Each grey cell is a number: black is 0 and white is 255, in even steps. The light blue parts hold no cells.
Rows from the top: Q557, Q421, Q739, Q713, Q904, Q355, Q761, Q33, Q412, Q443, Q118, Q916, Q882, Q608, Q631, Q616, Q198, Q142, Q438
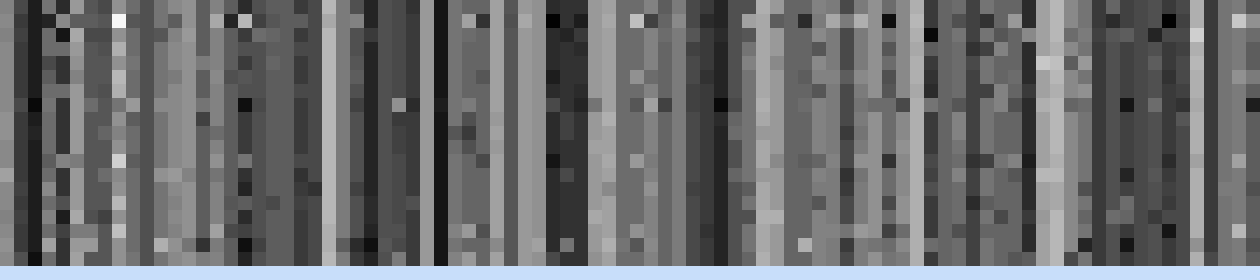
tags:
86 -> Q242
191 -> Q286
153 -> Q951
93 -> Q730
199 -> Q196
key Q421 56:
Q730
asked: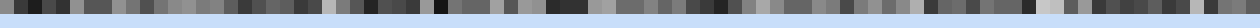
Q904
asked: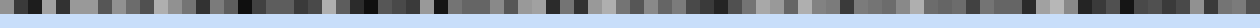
Q142
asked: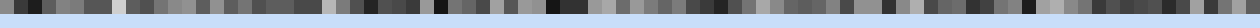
Q916
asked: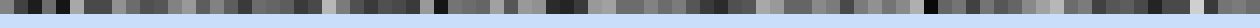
Q739
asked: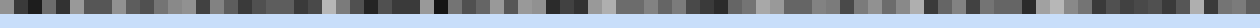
Q412

